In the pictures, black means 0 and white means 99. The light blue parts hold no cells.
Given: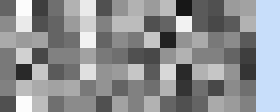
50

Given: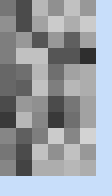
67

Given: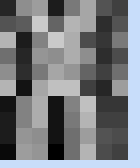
25

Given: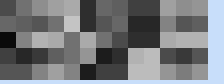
58

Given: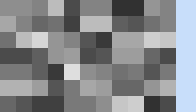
29

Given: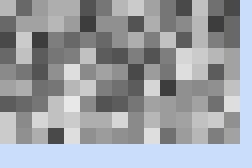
63

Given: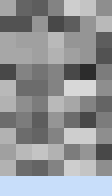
55
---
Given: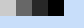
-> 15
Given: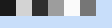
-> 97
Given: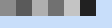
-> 76
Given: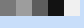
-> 7
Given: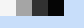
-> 19
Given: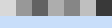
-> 74
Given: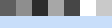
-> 99
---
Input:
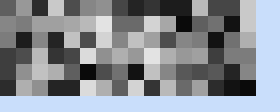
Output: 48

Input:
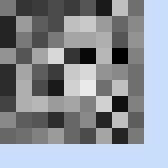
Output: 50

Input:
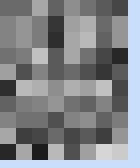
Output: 48

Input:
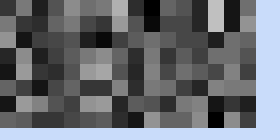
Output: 47

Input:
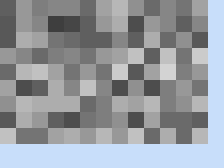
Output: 71

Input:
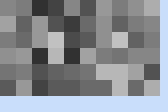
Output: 52
